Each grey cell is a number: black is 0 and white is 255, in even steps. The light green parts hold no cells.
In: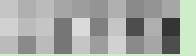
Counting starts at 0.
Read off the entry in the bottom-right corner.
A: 77
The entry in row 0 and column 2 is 187
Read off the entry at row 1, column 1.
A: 187
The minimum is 53
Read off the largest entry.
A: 218
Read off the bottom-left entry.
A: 187
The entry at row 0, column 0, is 197
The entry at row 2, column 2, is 187
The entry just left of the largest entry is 118

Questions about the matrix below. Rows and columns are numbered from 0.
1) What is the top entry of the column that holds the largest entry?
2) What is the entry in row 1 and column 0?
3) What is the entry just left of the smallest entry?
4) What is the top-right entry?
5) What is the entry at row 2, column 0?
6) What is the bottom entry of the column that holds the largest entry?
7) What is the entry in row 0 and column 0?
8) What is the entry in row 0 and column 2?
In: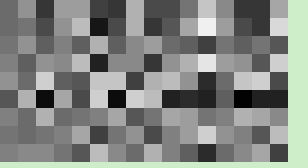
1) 197
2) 107
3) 95
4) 166
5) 116
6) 43
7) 107
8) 54

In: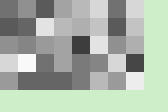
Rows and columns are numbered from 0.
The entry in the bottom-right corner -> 237
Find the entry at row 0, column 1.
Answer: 144
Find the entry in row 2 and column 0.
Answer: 144
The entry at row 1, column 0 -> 90
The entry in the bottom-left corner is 154
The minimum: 61
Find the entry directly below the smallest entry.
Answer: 122
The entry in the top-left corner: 113
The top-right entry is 215
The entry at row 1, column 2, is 227

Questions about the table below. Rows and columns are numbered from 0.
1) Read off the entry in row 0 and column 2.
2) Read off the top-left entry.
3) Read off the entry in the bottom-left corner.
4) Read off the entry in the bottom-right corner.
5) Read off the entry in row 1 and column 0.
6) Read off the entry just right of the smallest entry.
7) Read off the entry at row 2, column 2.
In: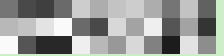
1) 63
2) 117
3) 250
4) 141
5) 184
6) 227
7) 40

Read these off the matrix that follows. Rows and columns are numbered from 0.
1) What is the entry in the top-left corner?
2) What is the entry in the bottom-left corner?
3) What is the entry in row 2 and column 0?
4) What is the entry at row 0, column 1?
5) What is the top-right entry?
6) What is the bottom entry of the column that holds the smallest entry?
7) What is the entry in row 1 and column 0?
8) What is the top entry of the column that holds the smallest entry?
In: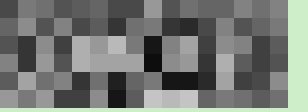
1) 73
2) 152
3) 83
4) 121
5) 130
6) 196
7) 101
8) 152

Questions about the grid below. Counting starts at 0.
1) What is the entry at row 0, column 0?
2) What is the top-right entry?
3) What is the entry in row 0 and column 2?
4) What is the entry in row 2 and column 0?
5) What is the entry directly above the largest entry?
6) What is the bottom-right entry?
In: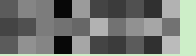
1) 91
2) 178
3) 124
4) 91
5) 114
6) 187

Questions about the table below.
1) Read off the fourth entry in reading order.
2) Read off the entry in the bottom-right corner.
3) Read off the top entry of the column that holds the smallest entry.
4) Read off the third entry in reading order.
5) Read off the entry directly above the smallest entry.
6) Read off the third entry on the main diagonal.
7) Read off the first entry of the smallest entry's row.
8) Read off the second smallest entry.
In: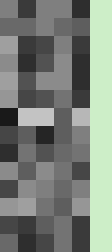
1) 127
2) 58
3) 127
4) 127
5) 150
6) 70
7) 25
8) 37

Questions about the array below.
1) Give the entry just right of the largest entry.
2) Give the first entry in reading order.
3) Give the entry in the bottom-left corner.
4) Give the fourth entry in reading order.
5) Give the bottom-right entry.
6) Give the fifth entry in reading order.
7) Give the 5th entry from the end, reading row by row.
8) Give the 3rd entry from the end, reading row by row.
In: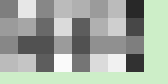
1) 117
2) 126
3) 187
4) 187
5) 49
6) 176
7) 250
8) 219

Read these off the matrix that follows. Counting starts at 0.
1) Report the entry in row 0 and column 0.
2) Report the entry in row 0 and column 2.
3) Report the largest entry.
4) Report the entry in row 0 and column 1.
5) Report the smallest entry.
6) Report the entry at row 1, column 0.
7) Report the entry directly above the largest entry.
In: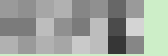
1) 154
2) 166
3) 212
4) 144
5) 54
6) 123
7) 154

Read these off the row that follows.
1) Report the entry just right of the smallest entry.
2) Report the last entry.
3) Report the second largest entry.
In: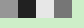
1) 231
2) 118
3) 150

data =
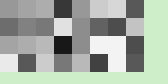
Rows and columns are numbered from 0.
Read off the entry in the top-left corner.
152
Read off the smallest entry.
24
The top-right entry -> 88
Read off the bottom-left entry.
234
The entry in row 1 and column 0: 109
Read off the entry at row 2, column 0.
164
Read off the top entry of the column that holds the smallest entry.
55
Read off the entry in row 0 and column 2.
173
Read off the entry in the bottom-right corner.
88

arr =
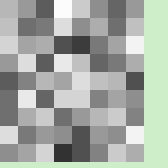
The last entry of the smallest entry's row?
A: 173
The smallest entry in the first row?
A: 92
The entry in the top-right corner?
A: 153
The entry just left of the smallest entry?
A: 212
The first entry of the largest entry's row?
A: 183
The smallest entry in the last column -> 80
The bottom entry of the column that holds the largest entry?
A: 50
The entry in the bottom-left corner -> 142
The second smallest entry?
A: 60
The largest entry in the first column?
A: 221
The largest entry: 252
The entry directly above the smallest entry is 142
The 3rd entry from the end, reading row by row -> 130
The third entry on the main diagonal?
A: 173
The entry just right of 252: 203
